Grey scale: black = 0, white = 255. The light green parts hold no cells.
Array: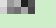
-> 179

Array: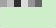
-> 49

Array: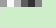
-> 183

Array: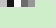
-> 254

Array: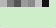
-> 85

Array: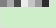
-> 73

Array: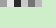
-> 43

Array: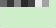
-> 133
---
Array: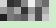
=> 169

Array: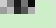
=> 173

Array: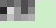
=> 138

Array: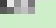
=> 162

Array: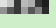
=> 42

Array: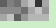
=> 151

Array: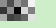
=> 128

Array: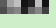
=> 64

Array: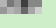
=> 206
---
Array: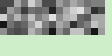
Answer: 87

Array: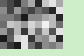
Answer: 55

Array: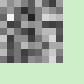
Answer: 63

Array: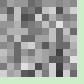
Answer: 162

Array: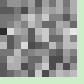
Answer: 106
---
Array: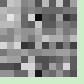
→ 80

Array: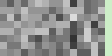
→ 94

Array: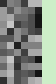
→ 182

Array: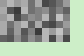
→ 72

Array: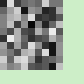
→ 192

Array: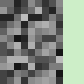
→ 51
